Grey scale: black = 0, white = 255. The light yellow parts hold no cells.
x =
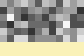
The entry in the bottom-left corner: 175
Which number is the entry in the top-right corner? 191
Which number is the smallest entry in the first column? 67
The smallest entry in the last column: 52
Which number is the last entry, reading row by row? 230
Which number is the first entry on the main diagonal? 175
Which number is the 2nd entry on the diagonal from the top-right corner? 159
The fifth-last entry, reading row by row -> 143
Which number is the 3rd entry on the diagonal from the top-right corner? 175
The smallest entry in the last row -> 92
